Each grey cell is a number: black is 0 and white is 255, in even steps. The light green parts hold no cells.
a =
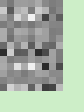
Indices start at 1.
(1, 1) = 144
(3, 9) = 94
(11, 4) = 124
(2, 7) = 180
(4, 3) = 119
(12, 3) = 134
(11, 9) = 139
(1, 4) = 157
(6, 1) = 171
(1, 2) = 121
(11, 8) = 138
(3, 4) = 172
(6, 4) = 147
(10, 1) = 171
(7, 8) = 104
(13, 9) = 186
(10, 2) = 149
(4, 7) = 148
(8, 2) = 205
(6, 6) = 159
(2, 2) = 91
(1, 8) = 125
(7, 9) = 174
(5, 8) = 125
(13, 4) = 194
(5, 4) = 165
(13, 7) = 61
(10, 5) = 240
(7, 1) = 106
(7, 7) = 109
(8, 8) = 162
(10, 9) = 75
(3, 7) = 68
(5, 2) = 124

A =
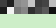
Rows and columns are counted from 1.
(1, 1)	62
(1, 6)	60
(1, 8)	188
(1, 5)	197
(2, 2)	242

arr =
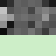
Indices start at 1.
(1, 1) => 27
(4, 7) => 87
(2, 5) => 70
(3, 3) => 104
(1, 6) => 96
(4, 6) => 115
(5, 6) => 92
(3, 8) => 89
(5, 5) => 116
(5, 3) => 102
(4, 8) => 80
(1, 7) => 54

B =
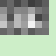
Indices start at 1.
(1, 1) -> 84
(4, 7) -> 124
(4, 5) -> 242
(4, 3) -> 185
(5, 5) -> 91
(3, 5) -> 209
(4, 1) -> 198
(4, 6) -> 175
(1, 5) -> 61

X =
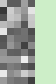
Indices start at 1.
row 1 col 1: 199
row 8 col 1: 144
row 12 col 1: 154
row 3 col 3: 189
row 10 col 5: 77
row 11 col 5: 175
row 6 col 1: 84
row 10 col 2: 125
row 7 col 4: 65
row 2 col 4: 152
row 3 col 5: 200
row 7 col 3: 123
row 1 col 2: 92
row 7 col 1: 89
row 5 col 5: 77
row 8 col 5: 81
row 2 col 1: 56
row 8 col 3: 95

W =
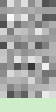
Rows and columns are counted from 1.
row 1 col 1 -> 121
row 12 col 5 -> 213
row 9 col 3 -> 228
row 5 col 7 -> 188
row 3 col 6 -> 183
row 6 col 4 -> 172
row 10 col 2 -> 148
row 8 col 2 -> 150
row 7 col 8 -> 177
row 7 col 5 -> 186
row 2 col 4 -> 164
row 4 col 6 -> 117
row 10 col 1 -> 132
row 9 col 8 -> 167
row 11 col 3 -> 191
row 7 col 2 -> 208
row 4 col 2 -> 200
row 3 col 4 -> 230
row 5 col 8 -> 152
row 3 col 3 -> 191
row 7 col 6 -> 87
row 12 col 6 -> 158
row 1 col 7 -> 81
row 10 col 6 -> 160
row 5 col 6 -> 229
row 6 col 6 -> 156
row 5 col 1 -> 210
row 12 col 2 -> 180
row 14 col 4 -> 95
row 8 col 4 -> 145
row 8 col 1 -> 194
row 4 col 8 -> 172
